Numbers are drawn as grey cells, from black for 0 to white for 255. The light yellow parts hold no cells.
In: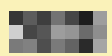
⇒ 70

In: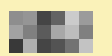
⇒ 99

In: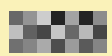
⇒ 163

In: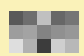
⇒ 192

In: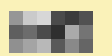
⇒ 75

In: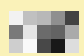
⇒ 184

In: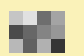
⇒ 225

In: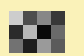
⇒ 77
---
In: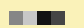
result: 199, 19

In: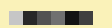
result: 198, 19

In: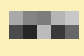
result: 200, 38

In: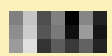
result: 224, 2

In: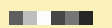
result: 252, 38

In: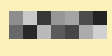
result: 208, 35

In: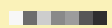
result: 247, 46

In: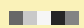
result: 246, 38

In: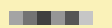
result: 198, 63

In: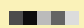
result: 220, 13
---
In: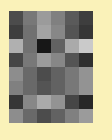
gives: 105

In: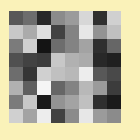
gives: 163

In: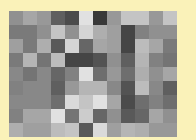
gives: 159

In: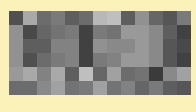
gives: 108

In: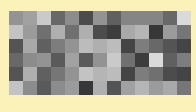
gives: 140

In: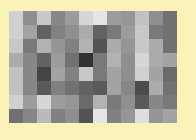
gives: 135

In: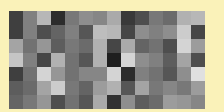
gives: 120
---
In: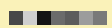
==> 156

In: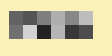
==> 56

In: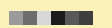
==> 89

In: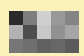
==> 103

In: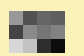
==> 45

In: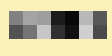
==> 207

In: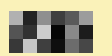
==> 108
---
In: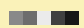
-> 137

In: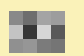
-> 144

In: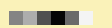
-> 132

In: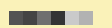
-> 83

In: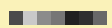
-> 75

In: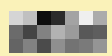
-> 100

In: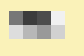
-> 221
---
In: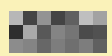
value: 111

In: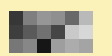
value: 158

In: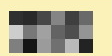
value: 112

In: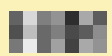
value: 66

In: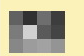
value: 156

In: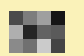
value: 112
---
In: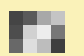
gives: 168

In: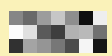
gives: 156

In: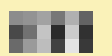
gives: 162

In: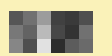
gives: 156

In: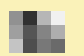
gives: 182

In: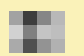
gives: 134

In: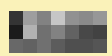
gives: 130

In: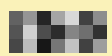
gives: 37
